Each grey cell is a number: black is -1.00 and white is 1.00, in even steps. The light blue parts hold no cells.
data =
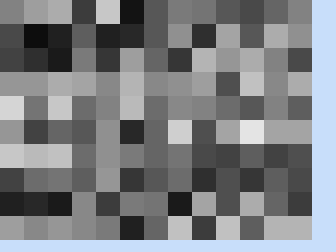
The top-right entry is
0.02
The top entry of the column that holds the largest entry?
-0.43
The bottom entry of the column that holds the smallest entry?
0.07
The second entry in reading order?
0.24
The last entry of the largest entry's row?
0.29
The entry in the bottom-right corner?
0.41
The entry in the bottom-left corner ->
0.24
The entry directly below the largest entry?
-0.26
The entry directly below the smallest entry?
-0.63
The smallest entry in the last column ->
-0.53
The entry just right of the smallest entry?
-0.75
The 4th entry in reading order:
-0.53
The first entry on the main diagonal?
0.02
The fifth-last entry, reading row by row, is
-0.53
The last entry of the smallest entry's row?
0.13
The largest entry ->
0.79
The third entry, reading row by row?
0.35
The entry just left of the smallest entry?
-0.43
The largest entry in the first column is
0.67
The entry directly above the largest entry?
-0.32
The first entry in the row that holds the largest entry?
0.18
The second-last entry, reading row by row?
0.41
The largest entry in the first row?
0.56
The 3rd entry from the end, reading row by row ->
-0.26
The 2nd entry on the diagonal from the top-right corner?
0.35
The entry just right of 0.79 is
0.29

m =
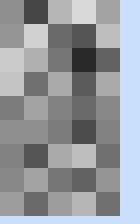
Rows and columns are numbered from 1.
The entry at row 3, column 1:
0.59
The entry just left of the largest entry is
0.43
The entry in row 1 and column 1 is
0.12
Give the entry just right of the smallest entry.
-0.23
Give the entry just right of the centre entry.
-0.18
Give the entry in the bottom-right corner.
-0.13
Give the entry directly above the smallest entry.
-0.34
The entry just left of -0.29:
0.33
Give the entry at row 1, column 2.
-0.46
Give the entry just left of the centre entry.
0.27
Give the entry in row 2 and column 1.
0.17
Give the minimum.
-0.68
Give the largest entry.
0.70

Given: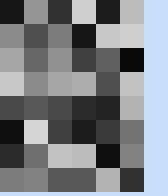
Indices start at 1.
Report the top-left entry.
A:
-0.83
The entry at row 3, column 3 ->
0.13
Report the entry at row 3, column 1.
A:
0.30
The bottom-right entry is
-0.61
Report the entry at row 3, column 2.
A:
-0.20
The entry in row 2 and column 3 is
-0.03
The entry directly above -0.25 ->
0.57
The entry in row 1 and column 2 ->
0.18
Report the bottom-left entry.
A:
-0.03
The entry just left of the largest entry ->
-0.88
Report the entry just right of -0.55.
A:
-0.09
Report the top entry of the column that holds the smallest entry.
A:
0.47
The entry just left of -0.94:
-0.25
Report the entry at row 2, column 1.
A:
0.08

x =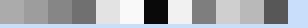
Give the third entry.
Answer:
0.05
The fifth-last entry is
0.89
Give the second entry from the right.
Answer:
0.45
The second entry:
0.23

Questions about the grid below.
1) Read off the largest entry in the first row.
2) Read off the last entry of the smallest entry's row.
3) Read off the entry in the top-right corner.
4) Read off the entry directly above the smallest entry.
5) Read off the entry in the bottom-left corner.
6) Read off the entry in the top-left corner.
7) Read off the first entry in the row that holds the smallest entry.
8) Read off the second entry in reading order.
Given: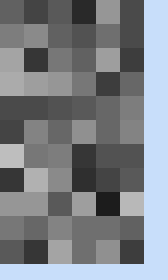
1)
0.18
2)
0.44
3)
-0.42
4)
-0.47
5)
-0.30
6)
-0.24
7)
0.18
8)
-0.47
